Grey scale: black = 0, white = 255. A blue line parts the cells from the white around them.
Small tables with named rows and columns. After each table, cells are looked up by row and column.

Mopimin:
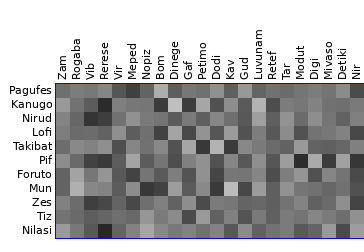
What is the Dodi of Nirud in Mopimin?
134
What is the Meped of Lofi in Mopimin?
93
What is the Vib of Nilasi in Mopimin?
88
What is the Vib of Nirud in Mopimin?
53
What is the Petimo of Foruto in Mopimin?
145
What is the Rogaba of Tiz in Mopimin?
106
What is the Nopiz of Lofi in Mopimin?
112
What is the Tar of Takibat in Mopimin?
98
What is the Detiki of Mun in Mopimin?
113
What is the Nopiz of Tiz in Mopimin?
150
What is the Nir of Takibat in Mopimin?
128
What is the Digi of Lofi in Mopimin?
115
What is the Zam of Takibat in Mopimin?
109
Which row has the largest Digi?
Pif

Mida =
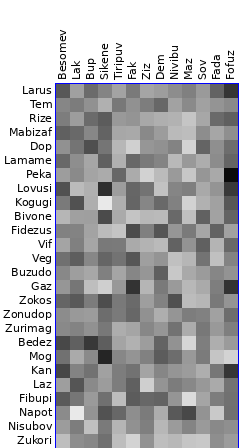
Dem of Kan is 134
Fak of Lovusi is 102
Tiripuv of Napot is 103
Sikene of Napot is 82
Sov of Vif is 96
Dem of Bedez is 99
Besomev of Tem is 134
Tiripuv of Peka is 103
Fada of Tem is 148
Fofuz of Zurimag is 127
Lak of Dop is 116
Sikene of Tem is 176
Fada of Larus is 99
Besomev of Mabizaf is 96
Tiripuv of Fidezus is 196
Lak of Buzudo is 158
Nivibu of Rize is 178
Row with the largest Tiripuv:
Fidezus

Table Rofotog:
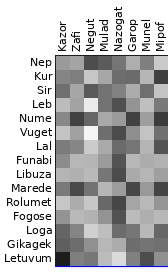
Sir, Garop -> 172
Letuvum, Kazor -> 29
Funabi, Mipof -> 177
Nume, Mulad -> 169
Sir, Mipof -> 196
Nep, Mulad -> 91
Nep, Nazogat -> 117
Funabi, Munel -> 172
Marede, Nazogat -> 157
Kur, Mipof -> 64
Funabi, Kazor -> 140
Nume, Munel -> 158
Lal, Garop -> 117
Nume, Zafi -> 65
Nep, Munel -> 127
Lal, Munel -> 180
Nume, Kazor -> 136
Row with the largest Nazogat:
Letuvum

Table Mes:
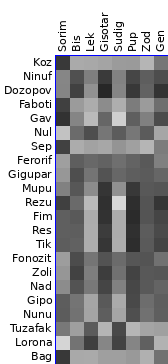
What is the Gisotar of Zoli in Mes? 61
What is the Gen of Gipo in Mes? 94
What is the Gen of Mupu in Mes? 85
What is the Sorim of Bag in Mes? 56
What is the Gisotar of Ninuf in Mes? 58
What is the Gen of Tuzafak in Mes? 160
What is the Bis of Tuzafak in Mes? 159
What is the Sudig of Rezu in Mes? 214
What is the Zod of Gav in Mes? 128
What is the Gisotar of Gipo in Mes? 89
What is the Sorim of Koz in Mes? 57
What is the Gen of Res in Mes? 74
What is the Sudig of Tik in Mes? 173
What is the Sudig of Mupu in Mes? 144
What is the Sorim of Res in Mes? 95
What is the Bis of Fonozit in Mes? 76
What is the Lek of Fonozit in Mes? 117
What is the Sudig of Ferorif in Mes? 111

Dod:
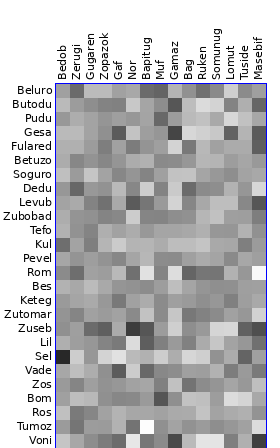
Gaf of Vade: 92
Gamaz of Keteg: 159
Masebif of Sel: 160
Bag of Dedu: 107
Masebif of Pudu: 167
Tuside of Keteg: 158
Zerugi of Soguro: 155
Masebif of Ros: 147
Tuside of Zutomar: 151
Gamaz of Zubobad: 142
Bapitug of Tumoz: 253
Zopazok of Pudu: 149
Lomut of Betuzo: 157
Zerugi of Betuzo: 135
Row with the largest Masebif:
Rom

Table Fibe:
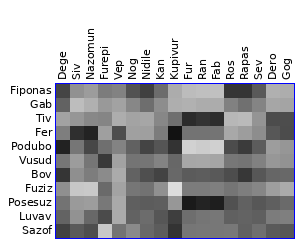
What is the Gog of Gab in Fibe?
164
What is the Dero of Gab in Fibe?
166
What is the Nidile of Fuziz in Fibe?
114
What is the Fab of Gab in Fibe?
172
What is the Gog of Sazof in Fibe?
87
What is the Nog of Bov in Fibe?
98
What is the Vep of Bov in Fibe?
171
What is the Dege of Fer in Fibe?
126

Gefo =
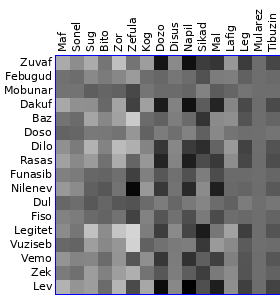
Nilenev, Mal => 31
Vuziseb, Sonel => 100
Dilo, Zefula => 175
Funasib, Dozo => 87
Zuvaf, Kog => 157
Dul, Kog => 107
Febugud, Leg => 97
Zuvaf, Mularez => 109
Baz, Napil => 106
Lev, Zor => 181
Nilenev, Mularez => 109
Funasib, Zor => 111
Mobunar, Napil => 102
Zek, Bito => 129

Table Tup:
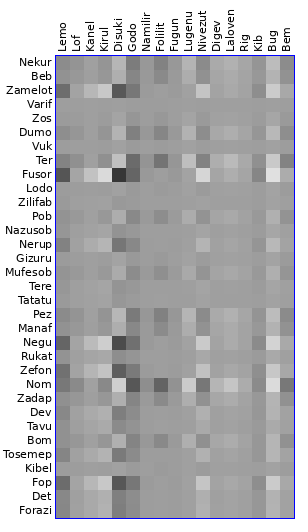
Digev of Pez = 170
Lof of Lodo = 157
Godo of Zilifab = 155
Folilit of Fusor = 158
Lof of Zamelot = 163
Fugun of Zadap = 154
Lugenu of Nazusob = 159
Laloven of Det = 163
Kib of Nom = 139
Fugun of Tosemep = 157
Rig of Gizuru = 160
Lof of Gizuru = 157
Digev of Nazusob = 159
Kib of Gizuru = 157
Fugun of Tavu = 158
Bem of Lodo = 156
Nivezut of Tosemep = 177
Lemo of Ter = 131
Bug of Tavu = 170

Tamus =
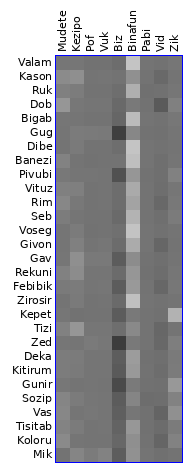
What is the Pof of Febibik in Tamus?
117
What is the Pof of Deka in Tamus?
117
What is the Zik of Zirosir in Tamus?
116
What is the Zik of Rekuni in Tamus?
118
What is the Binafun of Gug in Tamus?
135
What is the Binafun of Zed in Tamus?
121
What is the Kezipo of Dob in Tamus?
119
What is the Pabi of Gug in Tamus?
114
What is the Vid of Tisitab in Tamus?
108
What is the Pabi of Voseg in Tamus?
116
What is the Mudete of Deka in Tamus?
124
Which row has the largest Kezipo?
Tizi

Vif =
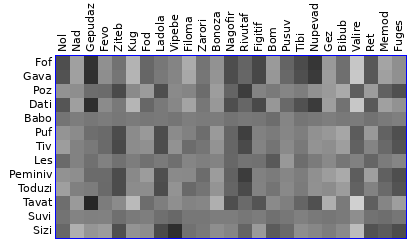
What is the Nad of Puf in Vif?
139
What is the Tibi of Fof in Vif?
75
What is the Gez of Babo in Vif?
126
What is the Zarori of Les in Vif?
127
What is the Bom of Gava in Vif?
151
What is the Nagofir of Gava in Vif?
77
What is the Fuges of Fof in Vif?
143
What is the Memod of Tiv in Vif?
105
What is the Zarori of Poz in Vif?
108
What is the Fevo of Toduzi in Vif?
106
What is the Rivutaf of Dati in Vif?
102
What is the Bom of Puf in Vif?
123
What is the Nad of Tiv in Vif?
130
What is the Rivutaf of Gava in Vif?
102
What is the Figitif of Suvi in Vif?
124
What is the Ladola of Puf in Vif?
77
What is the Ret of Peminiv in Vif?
159

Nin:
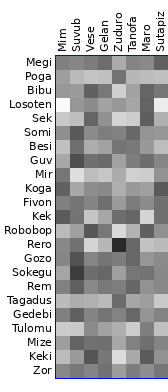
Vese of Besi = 173
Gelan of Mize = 111
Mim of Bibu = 152
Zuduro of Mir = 172
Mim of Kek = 91
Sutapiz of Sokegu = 136
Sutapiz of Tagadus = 201
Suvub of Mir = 222
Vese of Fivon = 132
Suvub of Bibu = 155
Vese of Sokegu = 110
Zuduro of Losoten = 152
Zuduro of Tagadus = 107
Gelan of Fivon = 111
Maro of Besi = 153
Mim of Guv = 168
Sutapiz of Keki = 146
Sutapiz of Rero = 187
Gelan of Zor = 113

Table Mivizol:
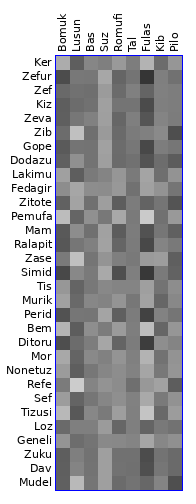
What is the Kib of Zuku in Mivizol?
115
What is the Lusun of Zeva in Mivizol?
119
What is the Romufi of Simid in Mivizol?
79
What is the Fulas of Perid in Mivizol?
66
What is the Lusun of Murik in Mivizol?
105
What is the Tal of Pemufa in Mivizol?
122
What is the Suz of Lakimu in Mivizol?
132
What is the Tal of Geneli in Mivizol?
132
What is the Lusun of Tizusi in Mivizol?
88
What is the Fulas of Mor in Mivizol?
179
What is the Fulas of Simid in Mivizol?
56
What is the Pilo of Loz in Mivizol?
114
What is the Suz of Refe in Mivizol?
147
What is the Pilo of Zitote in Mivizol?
84
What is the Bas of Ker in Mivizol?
134
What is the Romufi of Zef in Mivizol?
107
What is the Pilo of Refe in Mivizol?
93
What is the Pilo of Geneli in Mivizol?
144
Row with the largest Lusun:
Refe

